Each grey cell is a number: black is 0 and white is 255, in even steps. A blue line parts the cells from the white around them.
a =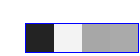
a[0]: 35

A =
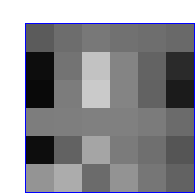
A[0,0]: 91
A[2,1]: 124
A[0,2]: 120
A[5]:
[148, 172, 107, 147, 118, 98]
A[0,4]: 110
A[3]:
[125, 126, 128, 128, 123, 107]
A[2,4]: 98
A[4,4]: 111
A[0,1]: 109

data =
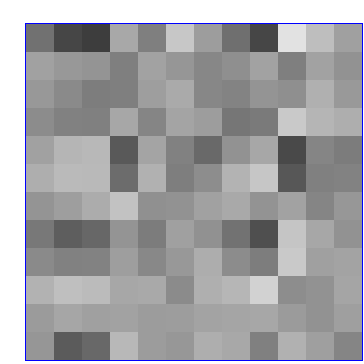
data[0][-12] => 113
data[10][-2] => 146
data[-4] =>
[138, 129, 130, 158, 136, 152, 173, 140, 125, 201, 160, 163]
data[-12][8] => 70
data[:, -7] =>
[199, 150, 170, 164, 129, 126, 146, 160, 152, 139, 157, 151]
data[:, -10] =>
[61, 148, 125, 128, 184, 185, 172, 103, 130, 187, 160, 104]
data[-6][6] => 161
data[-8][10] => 133
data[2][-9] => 127
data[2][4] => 158
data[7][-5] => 114
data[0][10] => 190
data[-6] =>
[148, 158, 172, 194, 144, 146, 161, 169, 147, 162, 133, 151]
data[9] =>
[178, 191, 187, 167, 169, 139, 175, 182, 210, 141, 146, 165]
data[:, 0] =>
[113, 161, 152, 140, 161, 174, 148, 120, 138, 178, 155, 150]
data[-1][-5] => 168
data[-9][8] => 122
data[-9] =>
[140, 129, 128, 167, 133, 164, 157, 118, 122, 201, 181, 174]
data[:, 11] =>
[160, 146, 153, 174, 124, 130, 151, 146, 163, 165, 159, 133]
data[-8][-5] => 146
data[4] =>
[161, 181, 184, 89, 164, 129, 105, 146, 167, 73, 133, 124]
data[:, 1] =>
[70, 152, 138, 129, 181, 186, 158, 94, 129, 191, 166, 91]
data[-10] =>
[152, 138, 125, 127, 158, 170, 135, 131, 148, 143, 176, 153]
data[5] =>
[174, 186, 185, 108, 177, 126, 141, 179, 198, 87, 128, 130]
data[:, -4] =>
[70, 162, 148, 122, 167, 198, 147, 79, 125, 210, 167, 128]

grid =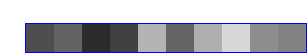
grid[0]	78
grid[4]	180
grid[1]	99
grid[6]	175

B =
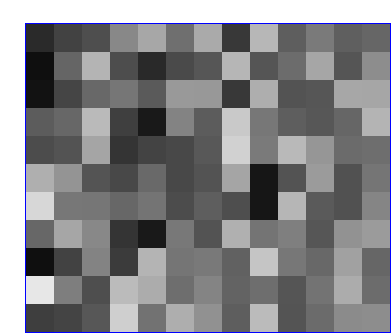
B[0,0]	42
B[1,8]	85
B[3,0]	92
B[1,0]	15
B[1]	[15, 101, 180, 77, 41, 74, 86, 182, 85, 108, 166, 85, 141]
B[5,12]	117
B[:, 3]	[136, 77, 118, 63, 52, 72, 103, 52, 59, 187, 207]
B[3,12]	180
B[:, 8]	[183, 85, 174, 119, 122, 22, 22, 116, 197, 110, 187]
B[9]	[231, 126, 78, 187, 172, 110, 132, 99, 110, 85, 115, 172, 108]
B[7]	[103, 166, 136, 52, 25, 120, 83, 176, 116, 127, 86, 146, 155]
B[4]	[76, 83, 165, 52, 67, 72, 88, 209, 122, 185, 150, 107, 110]
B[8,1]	66
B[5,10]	155
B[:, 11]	[95, 85, 167, 102, 107, 81, 81, 146, 161, 172, 139]
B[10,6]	145
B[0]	[42, 66, 78, 136, 167, 111, 170, 56, 183, 94, 122, 95, 102]
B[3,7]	201
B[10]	[62, 68, 87, 207, 114, 174, 145, 94, 187, 84, 107, 139, 141]
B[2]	[18, 69, 104, 118, 90, 153, 152, 56, 174, 83, 86, 167, 166]
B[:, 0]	[42, 15, 18, 92, 76, 175, 215, 103, 15, 231, 62]
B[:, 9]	[94, 108, 83, 94, 185, 83, 182, 127, 119, 85, 84]
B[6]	[215, 119, 118, 103, 116, 76, 94, 78, 22, 182, 90, 81, 133]
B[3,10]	87

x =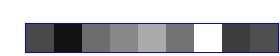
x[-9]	73
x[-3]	254
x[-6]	136
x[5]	115

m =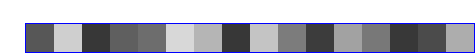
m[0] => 87
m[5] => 216
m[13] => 56
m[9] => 124
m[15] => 173
